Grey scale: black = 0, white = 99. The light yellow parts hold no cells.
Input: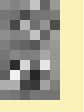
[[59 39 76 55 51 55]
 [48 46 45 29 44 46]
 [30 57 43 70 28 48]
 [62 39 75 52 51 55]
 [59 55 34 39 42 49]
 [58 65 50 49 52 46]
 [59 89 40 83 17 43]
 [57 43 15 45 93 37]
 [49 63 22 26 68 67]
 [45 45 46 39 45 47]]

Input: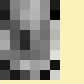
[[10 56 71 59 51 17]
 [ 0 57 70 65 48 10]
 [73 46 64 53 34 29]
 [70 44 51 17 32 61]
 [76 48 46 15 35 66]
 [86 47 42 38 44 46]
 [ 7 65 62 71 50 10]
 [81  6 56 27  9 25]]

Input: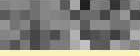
[[53 39 20 46 49 12 65 35 55 52 43 52 53 50]
 [27 58 45 27 42 42 30 49 51 52 44 38 44 35]
 [54 45 45 54 54 35 58 54 55 49 33 51 45 57]
 [67 38 25 36 31 27 69 46 30 38 27 36 53 51]
 [51 56 63 35 36 75 66 48 48 39 28 47 33 44]]

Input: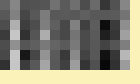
[[52 32 21 41 30 43 35 44 33 32 31 52 39]
 [45 35 34 34 37 34 35 34 48 34 27 50 34]
 [55 23  5 36 25 50 28 37 49 30 24 68 30]
 [62 21 12 35 29 45 28 33 67 33 19 77 23]
 [49 33 26 34 29 47 35 39 47 37 33 56 30]
 [71 21  7 34 26 53 22 35 57 27  9 77 28]
 [60 19  3 31 20 61 25 34 64 34 23 77 19]]

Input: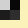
[[ 3 81]
 [18 11]]

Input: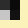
[[ 4 17]
 [ 7 77]]

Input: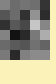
[[20 43 45 42 51]
 [17 57 19 42 33]
 [52 77 28 34 19]
 [67 47 16  7 51]
 [39 44 33 35 41]
 [54 54 50 16 47]]

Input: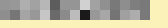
[[47 49 55 47 56 63 81 58 58 36 71 63 68 59 58]
 [47 67 62 45 65 59 10 73 54 41 77 59 64 46 55]]

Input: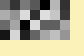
[[19 71  0 34 47 20 42]
 [22 77 86 18 85 57 67]
 [65 37 37 85  2 64 41]
 [58 74 65 39 12 83  8]]
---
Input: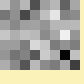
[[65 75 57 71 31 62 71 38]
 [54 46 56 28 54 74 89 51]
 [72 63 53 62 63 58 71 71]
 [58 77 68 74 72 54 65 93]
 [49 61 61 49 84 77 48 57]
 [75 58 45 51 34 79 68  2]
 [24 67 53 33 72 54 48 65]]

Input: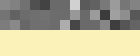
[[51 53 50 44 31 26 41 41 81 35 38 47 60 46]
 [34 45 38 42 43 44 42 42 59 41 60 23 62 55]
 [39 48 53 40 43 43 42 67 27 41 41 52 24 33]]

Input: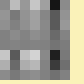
[[54 54 73 59 77 62  8]
 [57 58 47 57 63 52 35]
 [59 56 50 56 62 53 35]
 [51 50 54 51 55 52 41]
 [48 50 51 50 51 50 45]
 [47 77 35 75 82 53 12]
 [43 68 41 67 71 51 23]
 [50 54 47 53 55 50 44]]

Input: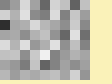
[[75 51 61 84 63 40 82 75 38]
 [61 81 69 87 54 49 85 50 77]
 [53 18 65 68 84 71 65 55 79]
 [43 64 66 55 69 75 57 40 87]
 [51 85 70 86 59 68 87 56 74]
 [64 75 76 55 78 93 51 60 69]
 [62 64 59 48 76 39 51 63 55]
 [58 71 61 69 66 71 74 64 81]]

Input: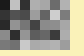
[[69 10 75 19 68 65 42]
 [48 20 32 29 61 39 80]
 [65 16 57 46 26 54 55]
 [67 54 18 58 36 40 23]
 [61 47 44 78 66 67 69]]

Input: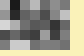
[[47 70 10 53 72 42 55]
 [75 58 16 38 45 30 52]
 [40 83 68 43 34 36 20]
 [49 29 40 29 24 61 24]
 [44 48 79 79 44 49 48]]

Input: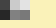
[[88 26 79]
 [47 15 50]]
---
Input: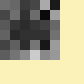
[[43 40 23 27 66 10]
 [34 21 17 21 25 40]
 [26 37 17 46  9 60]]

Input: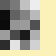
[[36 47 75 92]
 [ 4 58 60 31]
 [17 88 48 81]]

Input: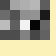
[[28 64 68 71 36]
 [73 37 94  2 40]]

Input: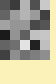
[[33 23 70 31 78]
 [63 58 59 28 33]
 [39 43 88 13 74]]

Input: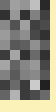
[[43 62 58 74 16]
 [53 32 62 25 29]
 [55 34 37 56 37]
 [64 39 52 59 27]
 [24 41 23 79 13]]

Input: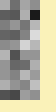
[[67 43 64 55]
 [49 58 46 71]
 [54 58 82 71]
 [58 40 42 68]
 [68 57 52 74]]

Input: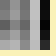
[[45 57 44 74  4]
 [37 51 40 73  2]
 [66 70 54 73 16]]
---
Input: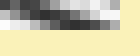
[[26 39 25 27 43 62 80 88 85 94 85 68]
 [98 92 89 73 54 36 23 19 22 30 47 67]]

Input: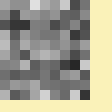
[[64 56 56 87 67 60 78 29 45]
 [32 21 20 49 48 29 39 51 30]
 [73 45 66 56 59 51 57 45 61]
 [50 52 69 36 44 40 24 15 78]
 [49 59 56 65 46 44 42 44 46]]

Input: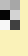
[[73 65]
 [96 25]]

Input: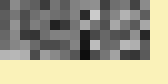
[[30 54 41 37 23 45 35 50 54 56 25 43 47 26 54]
 [34 57 31 49 42 13 22 45 65 45 31 65 47 35 65]
 [43 52 56 41 29 29 34 51  9 73 40 42 71 68 36]]

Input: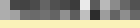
[[67 27 26 29 39 31 28 23 91 35 72 54 40 32]]

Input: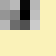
[[65 72  3 71]
 [71 42 31 79]]

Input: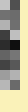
[[76 31]
 [69 43]
 [17  6]
 [26 34]
 [71 41]]
